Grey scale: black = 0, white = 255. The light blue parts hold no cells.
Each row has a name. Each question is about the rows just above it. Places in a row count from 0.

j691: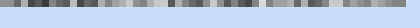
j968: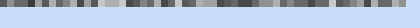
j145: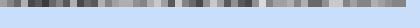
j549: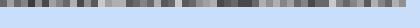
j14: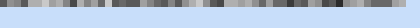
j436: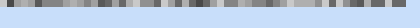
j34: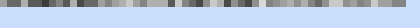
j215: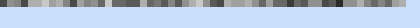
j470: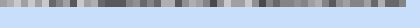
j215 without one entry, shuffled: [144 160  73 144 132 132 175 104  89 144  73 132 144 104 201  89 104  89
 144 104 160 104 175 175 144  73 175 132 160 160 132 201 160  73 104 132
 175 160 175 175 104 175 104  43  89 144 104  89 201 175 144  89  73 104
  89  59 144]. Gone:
[119]
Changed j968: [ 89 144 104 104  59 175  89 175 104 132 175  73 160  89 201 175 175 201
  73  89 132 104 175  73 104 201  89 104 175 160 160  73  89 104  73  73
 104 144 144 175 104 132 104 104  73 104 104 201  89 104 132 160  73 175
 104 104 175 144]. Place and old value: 5, [160]
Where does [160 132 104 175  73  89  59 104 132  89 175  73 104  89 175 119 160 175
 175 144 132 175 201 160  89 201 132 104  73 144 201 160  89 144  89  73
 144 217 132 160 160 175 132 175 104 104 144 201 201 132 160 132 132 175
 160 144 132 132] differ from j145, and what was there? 15, [132]
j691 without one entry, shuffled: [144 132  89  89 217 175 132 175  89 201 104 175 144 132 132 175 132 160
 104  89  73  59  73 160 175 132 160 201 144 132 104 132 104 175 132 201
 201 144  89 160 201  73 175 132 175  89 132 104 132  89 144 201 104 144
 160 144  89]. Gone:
[189]
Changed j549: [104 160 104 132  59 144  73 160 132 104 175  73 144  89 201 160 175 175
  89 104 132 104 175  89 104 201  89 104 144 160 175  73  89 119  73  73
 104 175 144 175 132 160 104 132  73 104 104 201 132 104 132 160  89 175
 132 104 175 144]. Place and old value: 33, [104]
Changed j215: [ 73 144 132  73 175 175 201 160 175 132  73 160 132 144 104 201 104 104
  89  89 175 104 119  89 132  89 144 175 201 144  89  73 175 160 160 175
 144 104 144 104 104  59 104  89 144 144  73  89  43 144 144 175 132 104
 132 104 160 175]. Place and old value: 38, [160]
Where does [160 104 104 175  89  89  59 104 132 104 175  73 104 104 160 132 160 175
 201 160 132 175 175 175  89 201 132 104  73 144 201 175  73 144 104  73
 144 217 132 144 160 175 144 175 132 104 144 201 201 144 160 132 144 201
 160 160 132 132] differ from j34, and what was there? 9, [89]

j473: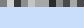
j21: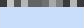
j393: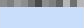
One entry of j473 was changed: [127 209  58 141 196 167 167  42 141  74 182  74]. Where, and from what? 10, [167]
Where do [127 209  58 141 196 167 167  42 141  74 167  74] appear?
j473
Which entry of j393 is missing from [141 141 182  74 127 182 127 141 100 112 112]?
[155]
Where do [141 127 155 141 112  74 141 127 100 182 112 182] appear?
j393
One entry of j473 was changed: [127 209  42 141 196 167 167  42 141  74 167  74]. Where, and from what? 2, [58]

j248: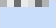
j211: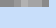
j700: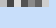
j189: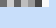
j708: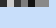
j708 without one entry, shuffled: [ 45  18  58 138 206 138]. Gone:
[125]
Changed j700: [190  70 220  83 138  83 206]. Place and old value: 5, [99]
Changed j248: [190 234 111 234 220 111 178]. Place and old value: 0, [178]
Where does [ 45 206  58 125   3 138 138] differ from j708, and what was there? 4, [18]

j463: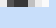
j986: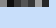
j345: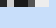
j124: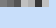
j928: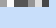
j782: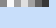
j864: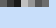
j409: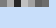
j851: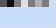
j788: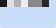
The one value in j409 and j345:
[39]
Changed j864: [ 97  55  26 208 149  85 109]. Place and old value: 3, [192]
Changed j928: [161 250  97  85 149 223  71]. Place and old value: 2, [85]
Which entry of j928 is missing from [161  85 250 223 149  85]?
[71]

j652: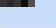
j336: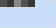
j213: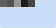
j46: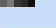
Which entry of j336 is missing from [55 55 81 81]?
[135]
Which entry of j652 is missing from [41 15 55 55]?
[81]
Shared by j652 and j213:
[81]
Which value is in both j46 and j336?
[55]
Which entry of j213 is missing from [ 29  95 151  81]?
[69]

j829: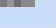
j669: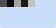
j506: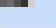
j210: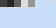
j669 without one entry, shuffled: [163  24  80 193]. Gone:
[11]
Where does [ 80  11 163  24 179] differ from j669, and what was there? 4, [193]
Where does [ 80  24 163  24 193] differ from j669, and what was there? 1, [11]

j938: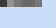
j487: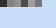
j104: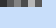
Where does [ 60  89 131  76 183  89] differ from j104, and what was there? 0, [48]
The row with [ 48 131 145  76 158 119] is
j487
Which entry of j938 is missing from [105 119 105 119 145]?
[60]
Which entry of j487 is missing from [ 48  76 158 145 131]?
[119]
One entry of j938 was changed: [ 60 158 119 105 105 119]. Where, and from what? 1, [145]
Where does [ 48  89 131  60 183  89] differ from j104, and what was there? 3, [76]

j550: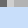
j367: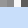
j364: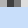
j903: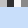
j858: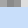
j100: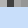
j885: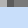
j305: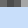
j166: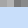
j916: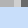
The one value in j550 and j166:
[179]
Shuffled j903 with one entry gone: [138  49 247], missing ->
[193]

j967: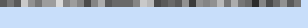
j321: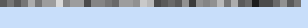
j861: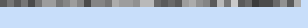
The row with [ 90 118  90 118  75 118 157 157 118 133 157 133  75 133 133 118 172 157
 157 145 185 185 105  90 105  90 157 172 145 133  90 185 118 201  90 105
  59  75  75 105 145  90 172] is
j861
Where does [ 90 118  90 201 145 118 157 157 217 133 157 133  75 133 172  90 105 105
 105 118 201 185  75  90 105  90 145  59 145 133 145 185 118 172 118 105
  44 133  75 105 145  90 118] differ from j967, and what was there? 19, [133]
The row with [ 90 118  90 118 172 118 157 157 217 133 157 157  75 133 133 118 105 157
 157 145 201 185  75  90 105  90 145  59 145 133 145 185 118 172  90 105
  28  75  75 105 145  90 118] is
j321
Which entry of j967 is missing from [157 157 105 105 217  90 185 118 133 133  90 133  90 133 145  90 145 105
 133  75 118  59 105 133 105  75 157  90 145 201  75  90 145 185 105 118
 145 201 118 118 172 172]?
[44]

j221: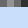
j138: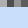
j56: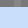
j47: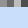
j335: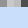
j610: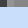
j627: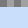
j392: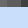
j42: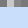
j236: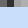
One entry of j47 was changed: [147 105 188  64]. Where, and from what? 3, [78]
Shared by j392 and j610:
[64]

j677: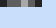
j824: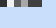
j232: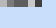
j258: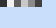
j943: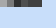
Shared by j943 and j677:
[168]
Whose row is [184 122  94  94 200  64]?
j232
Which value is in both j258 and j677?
[94]
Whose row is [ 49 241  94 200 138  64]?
j258
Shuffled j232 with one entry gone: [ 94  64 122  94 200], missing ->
[184]
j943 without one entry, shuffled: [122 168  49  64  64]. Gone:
[79]

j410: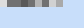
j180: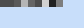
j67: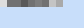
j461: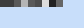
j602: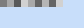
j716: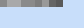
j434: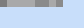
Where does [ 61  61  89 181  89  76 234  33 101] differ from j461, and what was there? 6, [221]
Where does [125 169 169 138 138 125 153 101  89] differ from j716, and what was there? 0, [138]
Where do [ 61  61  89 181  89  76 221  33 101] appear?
j461
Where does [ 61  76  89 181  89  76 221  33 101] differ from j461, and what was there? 1, [61]
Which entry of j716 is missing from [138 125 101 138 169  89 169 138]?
[153]
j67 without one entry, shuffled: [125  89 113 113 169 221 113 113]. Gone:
[196]

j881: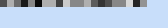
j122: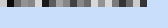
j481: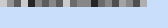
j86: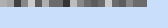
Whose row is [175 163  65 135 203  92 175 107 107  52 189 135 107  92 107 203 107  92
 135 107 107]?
j86
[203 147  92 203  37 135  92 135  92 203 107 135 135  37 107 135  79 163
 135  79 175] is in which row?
j481
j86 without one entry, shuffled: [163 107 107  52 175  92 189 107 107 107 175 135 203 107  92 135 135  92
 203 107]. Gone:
[65]
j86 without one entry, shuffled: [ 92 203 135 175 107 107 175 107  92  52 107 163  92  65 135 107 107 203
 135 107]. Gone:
[189]
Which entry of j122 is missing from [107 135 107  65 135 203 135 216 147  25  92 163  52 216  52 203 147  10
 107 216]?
[123]

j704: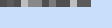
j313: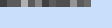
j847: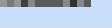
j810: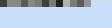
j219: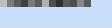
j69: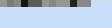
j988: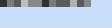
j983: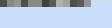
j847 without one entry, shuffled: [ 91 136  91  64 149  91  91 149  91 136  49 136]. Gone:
[122]
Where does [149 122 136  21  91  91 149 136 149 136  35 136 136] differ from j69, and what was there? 9, [149]
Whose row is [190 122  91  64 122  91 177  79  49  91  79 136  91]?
j219
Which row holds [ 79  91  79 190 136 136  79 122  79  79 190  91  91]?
j704
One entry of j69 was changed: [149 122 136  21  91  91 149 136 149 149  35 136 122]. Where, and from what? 12, [136]
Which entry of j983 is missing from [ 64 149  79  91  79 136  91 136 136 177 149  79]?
[162]
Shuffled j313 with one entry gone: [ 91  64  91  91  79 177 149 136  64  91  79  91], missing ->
[107]

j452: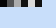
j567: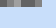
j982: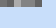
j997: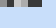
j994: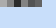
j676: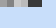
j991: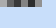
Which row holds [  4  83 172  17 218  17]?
j452
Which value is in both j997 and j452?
[172]
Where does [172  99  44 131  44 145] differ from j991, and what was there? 2, [57]
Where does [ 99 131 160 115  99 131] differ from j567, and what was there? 3, [99]
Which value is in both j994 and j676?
[131]
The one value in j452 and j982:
[172]
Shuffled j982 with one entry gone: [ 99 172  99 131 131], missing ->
[115]

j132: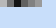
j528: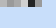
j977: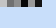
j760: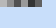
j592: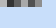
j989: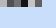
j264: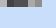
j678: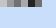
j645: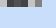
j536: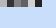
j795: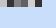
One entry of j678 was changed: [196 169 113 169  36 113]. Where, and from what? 1, [154]
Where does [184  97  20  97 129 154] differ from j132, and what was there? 1, [113]
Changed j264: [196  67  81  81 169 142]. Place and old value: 0, [184]

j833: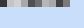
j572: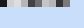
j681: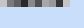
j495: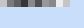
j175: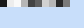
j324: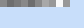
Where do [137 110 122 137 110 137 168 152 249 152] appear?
j324
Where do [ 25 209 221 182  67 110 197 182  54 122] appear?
j572
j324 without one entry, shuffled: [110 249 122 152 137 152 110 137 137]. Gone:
[168]
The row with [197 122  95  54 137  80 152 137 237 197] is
j495
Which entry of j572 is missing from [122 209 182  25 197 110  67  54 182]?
[221]

